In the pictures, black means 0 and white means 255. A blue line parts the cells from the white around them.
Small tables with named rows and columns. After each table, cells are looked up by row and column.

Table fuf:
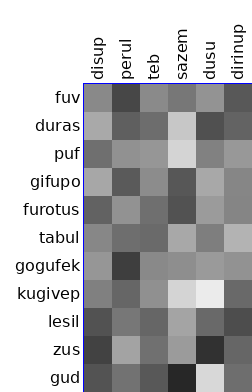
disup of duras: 169
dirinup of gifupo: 134
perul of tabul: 110
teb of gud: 88
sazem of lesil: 164
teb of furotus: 111
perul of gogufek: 62
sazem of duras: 199
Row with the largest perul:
zus

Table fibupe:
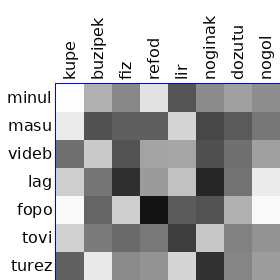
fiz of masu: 95
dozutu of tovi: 129
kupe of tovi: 208
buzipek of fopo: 101
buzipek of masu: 82
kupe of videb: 112
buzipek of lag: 117
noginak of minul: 140
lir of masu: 213
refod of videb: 163
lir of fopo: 91
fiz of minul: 136
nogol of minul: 142
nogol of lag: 235

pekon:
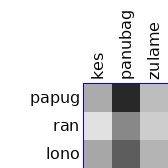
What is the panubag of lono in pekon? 93
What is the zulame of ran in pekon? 205
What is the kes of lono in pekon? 167
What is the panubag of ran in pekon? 136
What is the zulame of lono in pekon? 180
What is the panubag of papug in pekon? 40

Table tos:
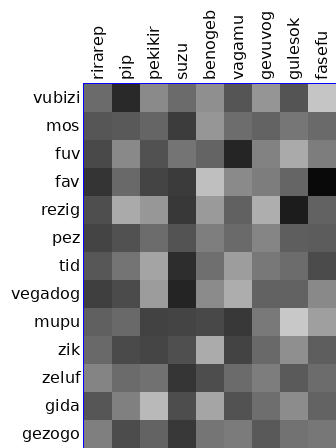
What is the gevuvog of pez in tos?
133
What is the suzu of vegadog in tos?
36
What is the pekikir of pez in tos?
108
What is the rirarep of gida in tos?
86
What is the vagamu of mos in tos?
109
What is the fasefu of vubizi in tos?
197
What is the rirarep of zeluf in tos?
132
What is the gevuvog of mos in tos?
99
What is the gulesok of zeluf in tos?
90
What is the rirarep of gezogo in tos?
127
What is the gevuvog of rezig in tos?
174
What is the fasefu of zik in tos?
94
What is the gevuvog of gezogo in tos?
89
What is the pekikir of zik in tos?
69
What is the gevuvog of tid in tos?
120

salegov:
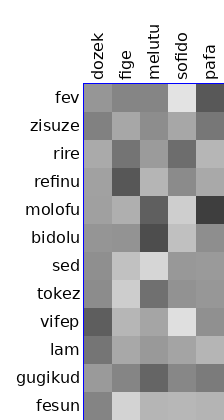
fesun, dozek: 132
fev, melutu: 133
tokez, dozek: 140
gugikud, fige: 133
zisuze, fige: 167
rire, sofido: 109
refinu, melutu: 181
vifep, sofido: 223
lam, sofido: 164
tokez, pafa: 151
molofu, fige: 175

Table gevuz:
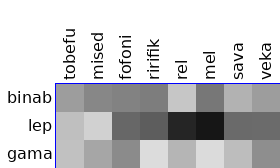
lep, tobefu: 191
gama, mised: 166
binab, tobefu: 157
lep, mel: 22
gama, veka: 142
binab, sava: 178
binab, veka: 157
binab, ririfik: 125
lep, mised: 209
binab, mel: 119
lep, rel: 37
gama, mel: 219
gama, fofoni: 139
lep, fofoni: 103
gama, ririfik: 220
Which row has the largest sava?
gama

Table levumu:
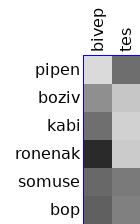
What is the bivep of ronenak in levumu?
42
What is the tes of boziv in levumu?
198
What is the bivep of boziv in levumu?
143
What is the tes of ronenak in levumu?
203
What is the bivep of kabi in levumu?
111
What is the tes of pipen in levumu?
110
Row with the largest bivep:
pipen

